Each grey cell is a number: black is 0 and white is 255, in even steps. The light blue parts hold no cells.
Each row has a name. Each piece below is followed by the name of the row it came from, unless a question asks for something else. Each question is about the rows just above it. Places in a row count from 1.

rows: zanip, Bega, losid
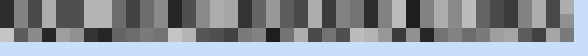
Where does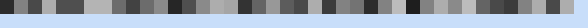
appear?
zanip
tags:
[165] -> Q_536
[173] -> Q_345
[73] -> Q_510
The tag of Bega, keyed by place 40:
Q_510

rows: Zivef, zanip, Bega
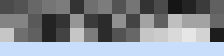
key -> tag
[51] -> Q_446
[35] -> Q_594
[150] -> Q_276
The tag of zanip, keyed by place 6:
Q_276
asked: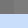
Zivef
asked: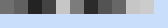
Bega
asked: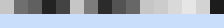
Bega

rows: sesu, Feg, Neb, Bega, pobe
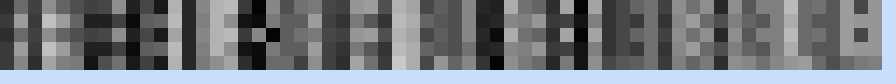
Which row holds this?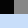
sesu
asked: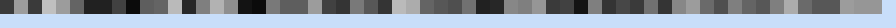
Bega
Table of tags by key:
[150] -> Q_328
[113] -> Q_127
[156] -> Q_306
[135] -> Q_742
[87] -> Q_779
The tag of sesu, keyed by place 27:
Q_306

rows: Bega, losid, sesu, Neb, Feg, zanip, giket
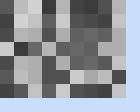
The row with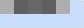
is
sesu
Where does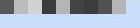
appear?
Bega
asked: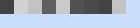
losid
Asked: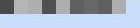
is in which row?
sesu
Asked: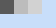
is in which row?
Bega
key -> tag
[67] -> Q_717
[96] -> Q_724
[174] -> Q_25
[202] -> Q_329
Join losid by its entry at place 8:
Q_717

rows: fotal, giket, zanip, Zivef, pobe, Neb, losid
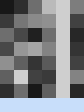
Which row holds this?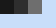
fotal
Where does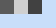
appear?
pobe
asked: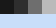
fotal
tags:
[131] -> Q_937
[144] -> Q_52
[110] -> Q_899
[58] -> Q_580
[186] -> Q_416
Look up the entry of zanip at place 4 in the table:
Q_899
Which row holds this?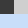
Neb
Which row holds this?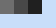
zanip

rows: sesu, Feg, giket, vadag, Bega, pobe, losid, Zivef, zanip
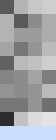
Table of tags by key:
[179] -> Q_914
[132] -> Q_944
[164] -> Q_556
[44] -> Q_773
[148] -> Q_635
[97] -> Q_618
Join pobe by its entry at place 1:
Q_944
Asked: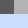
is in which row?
sesu
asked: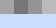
vadag
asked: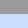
giket
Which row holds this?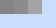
pobe
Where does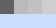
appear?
Bega
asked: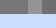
Zivef

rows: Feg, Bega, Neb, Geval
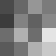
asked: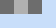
Neb
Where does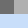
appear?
Neb
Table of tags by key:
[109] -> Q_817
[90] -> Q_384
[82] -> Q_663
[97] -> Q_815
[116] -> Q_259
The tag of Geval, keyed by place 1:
Q_384
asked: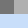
Geval

